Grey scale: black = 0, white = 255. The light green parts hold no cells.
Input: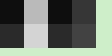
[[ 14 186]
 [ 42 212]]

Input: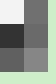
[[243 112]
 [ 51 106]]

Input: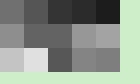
[[112  85]
 [142  99]]

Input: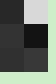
[[ 40 216]
 [ 51  19]]

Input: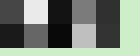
[[ 70 234]
 [ 26 102]]

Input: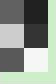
[[ 97  33]
 [205  52]]

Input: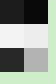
[[ 28   9]
 [243 237]]

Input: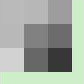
[[186 183]
 [184 129]]

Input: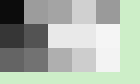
[[ 12 156]
 [ 54  83]]
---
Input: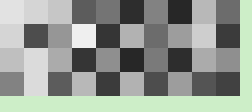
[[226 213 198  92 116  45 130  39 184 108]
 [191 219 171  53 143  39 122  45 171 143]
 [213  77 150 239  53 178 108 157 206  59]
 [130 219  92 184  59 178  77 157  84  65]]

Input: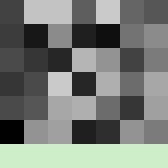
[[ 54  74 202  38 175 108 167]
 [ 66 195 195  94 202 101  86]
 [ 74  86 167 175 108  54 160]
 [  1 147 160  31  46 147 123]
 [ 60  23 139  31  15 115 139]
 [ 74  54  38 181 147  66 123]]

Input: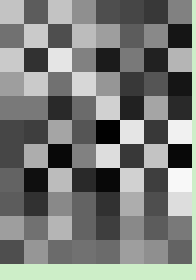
[[202  49 229 129  27 121  33 181]
 [195  92 195 143  78  70  56 129]
 [ 99  15 188  41   8 209  62 248]
 [158 113 181  99  62 137  92 121]
 [ 70  62 165  85   1 229  56 241]
 [ 92  49 137  99  49 173  78 221]
 [158 202 113 215 150  56  85  21]
 [ 78 150 107 113 107 158 143  99]
 [113 202  78 188 158  92 137  21]
 [121 121  41 107 209  33 165  41]
 [ 70 173   8 129 221  56 195   8]]

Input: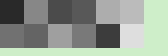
[[113 100 159 121  60 222]
 [ 41 135  75  88 173 187]]

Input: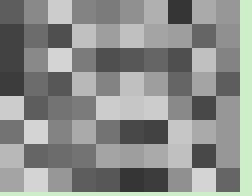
[[ 66 137 212 123  79  87 101  79 192 131]
 [ 93 137 204 131 123 144 176  53 170 151]
 [164 212 151  93  87  53  60 144 212 101]
 [115 212 131 170 115  72  66 198 170 151]
 [204  93 115 123 204 198 204 137  72 151]
 [184 101 108 115 164 158 170 192  72 151]
 [ 60 108  87 184 131 192 158 101 164  93]
 [ 66 108  79 192 158 192 164 158 101 144]]

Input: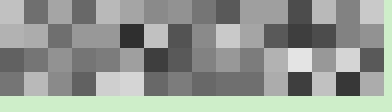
[[193 111 165 104 185 165 138 146 117  89 159 159  76 185 130 201]
 [ 97 117 146 117 124 159  62  89 130 152 124 178 228 152 213  89]
 [117 185 138  97 207 213 104 124 104 111 111 172  62 193  55 172]
 [178 172 111 152 152  47 193  83 138 201 165  89  62  76 130 146]]

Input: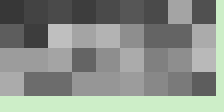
[[ 93  61 191 164 179 142 100 100 171]
 [156 156 164 100 142 171 128 142 185]
 [171 108 108 150 150 156 136 122  93]
 [ 55  67  74  61  74  86  74 164  80]]

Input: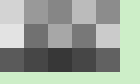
[[227 113 167 120 203]
 [211 153 134 187 140]
 [ 90  70  55  70  97]]

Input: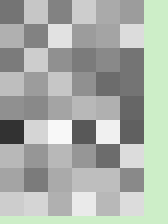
[[ 50 213 248  88 240  96]
 [176 130 226 156 164 220]
 [190 156 198 144 108 116]
 [184 150 184 150 108 220]
 [205 213 176 234 184 220]
 [164 123 170 190 190 137]
 [144 137 164 184 176 102]
 [123 205 144 123 137 116]
 [116 198 130 205 170 156]]
